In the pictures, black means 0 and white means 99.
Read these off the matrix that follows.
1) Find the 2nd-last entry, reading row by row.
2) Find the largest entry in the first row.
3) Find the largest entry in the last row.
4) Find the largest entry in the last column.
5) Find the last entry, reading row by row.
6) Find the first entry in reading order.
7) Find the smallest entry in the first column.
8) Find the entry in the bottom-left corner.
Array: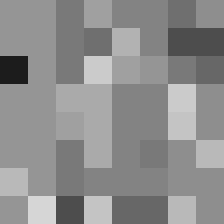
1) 72
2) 62
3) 83
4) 72
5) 55
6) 58
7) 11
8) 58

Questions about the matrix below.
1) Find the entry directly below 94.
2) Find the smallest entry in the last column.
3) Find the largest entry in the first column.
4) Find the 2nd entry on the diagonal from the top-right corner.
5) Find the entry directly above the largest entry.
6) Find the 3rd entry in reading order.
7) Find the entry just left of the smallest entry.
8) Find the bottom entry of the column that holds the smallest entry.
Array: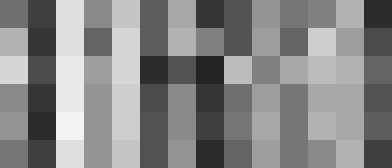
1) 86
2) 17
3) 83
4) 61
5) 90
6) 86
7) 32
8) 17

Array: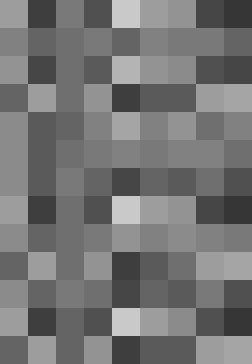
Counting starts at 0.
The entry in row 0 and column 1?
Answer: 24
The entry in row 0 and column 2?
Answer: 47
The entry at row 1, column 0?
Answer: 50
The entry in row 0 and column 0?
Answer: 61
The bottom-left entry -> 39
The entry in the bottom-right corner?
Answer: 64
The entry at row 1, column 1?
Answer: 39
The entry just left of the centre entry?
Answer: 39
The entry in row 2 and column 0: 57
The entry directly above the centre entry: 50
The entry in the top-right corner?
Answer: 21
